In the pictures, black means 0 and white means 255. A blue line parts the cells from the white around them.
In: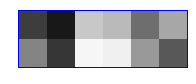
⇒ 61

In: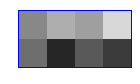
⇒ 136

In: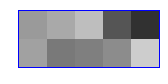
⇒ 154

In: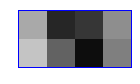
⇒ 169

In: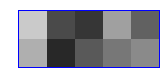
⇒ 202

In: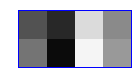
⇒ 82
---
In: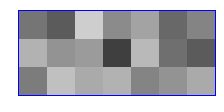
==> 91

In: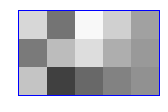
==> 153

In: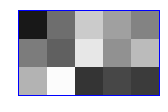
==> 187

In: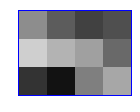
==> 105

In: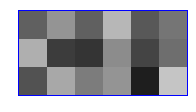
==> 110

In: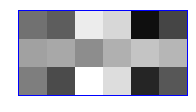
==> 182

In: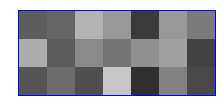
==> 67
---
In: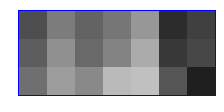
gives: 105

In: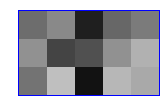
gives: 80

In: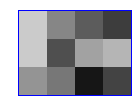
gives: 162

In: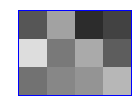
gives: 170

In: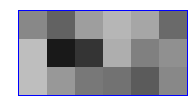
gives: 52

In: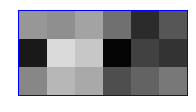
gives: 199

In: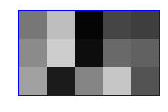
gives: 13

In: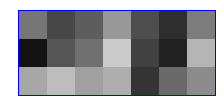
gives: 112
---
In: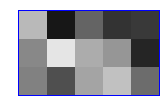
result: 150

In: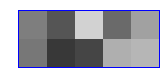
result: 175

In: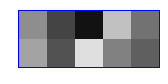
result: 129

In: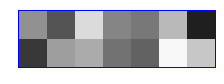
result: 248

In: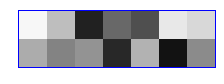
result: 18

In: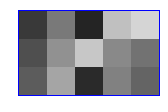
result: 137

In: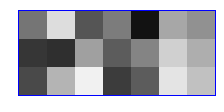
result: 208

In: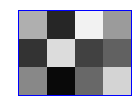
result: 65

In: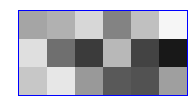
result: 67

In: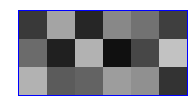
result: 71
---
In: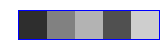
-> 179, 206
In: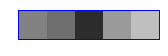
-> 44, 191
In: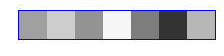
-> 246, 246
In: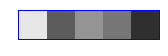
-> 148, 230
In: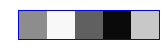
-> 96, 248
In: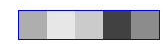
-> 203, 231
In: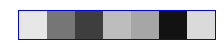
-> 189, 231
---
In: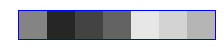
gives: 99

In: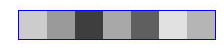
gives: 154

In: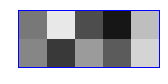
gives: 77

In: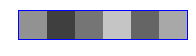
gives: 117

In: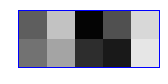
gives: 45

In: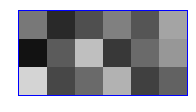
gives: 56

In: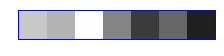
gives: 102

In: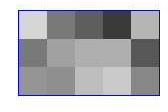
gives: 94
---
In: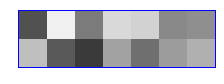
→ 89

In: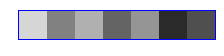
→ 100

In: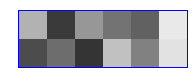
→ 76

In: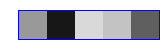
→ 153

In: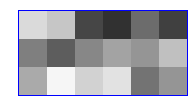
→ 70

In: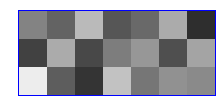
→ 65

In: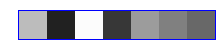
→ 104
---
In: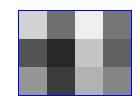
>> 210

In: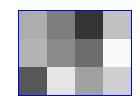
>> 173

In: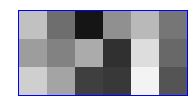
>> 193

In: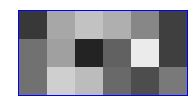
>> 56

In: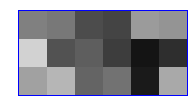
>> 128

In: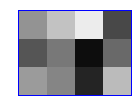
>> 147

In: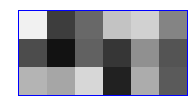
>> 241

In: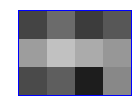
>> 68

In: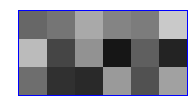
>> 103
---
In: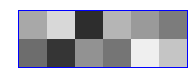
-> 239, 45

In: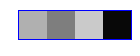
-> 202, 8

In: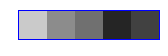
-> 202, 37

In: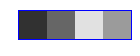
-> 225, 49

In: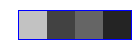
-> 194, 36

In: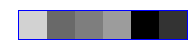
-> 210, 0
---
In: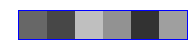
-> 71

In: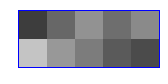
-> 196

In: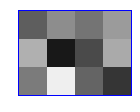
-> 170

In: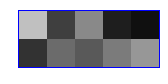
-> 50

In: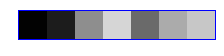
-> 142

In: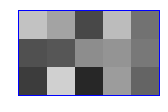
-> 60

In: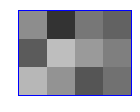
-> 127
